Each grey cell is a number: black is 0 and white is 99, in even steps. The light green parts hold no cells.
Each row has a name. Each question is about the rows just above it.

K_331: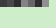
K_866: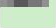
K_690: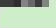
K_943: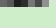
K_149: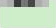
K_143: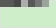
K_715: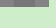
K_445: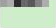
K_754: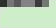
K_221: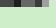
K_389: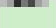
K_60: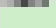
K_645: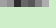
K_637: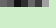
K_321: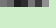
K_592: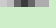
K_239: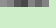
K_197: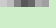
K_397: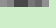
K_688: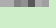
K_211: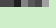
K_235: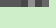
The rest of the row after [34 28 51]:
[40 51]
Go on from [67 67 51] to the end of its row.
[56 34 67 62]
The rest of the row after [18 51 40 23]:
[51]
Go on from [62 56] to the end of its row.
[18 40 34 51 67]
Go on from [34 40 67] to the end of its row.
[62]

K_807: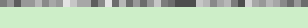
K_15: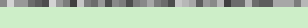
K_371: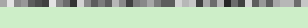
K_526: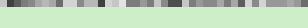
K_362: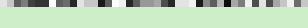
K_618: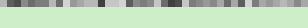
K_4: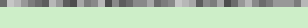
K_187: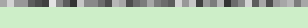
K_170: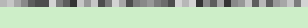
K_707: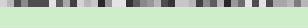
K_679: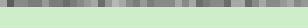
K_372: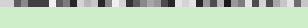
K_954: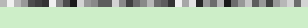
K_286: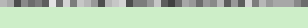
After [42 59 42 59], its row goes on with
[77 48 42 30 30 30 77 71 53 65 71 48 30 82 65 59 71 65 53 42 59 42]
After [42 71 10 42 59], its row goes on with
[77 36 59 25 59 71 82 42 82]
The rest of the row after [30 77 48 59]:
[53 53 65 48 65 36 82 53 82 59 59 59 65 59 42]
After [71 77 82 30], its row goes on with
[48 48 59 77 36 25 42 65 59 42 59 53 71 36 59 36 82 48 71 59 65 65 65 53
 42]
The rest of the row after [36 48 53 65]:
[71 65 42 82 82 53 71 71 25 82 77 88 48 48 59 48 77 53 30 30 77 48 59 53
 53 65 48 65 36 82 53 82 59 59 59 65 59 42]
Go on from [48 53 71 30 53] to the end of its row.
[36 42 53 53 65 42 48 53 77 71 65 36 53 48 65 30 42 59 71 53 42 48 59 59
 59 48 71]
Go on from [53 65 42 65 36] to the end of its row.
[82 48 65 59 65 71 65 53 65]

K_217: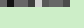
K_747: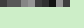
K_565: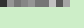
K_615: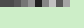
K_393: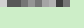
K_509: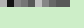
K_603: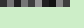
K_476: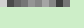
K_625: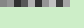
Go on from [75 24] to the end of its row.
[64]
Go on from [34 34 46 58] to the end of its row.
[46 64 69 24 46]
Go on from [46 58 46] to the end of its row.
[64 69 24 46]
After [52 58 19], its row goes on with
[34 69 19 58 75 24 64]
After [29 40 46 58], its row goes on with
[52 64 52 24 46]
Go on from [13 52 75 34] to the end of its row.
[64]

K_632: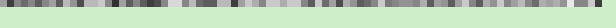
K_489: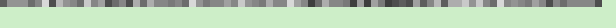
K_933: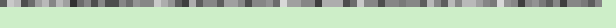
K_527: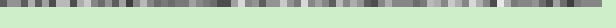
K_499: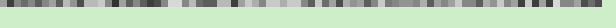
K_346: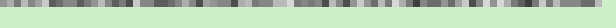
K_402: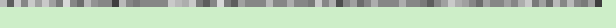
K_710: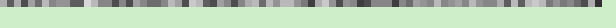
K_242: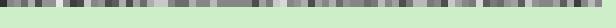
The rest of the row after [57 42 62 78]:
[30 52 84 57 84 67 47 36 24 47 78 47 72 52 52 52 42 42 72]
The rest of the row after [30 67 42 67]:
[52 52 47 52 42 84 57 47 52 52 62 52 78 57 52 47 67 52 52 84 62 52 24 42
 67 52 52 47 24 62 24 62 47 24 30 36 30 62 36 52 72 36 67 67 78 57 78 52
 42 84 52 57 52 47 62 52 30 52 42 52 52 52 52 30]
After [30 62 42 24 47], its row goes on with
[52 52 52]
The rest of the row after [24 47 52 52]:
[52]
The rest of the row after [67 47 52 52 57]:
[42 30 62 42 24 47 52 52 52]
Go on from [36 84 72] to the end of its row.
[52 52 30 52 30 62 52 42 42 52 72 62 30 78 72 36 30 62 52 30 52 67 72 42
 72 57 72 72 57 47 24 67 78 57 30 57 52 24 30 52 52 52 24 52 42 62 57 52
 72 52 57 62 52 72 57 52 52 67 36 72 36 72 78 72 47 57 47 52 42 30 67 19]
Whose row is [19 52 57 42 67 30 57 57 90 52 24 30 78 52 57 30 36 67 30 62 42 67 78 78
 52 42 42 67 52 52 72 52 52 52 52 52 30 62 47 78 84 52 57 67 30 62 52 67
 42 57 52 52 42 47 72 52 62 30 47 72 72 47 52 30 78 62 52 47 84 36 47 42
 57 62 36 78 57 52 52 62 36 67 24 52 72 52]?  K_242

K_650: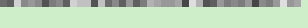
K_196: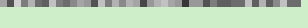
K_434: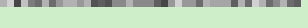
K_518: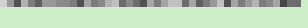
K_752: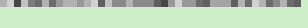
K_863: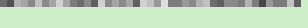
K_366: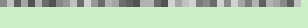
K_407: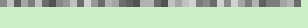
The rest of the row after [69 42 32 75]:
[64 75 81 48 53 42 81 53 81 64 48 69 37 48 48 64 69 42]
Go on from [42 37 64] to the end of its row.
[64 64 37 69 42 81 69 42 53 69 42 37]
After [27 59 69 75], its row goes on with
[64 59 21 59 59 32 48 37 37 42 42 75 37 69 37 53 75 42 42]

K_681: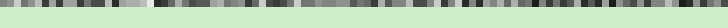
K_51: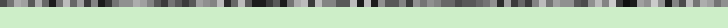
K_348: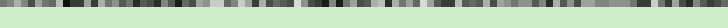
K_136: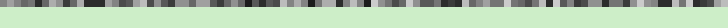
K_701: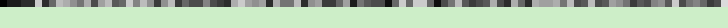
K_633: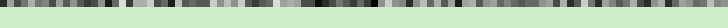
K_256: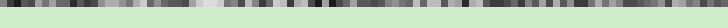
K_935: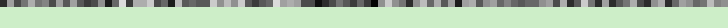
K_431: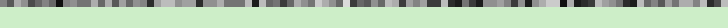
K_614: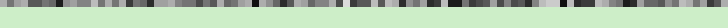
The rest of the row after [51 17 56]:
[73 40 67 34 62 11 62 67 34 56 62 40 51 40 34 40 40 56 62 29 67 17 34 79
 45 17 62 51 34 45 67 29 17 56 67 17 40 62 56 40 45 73 51 56]
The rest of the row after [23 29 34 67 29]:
[17 67 40 17 67 62 62 67 45 73 29 34 73 29 34 62 56 45 23 34 29 51 56 34
 79 29 45 51 40 23 29 85]

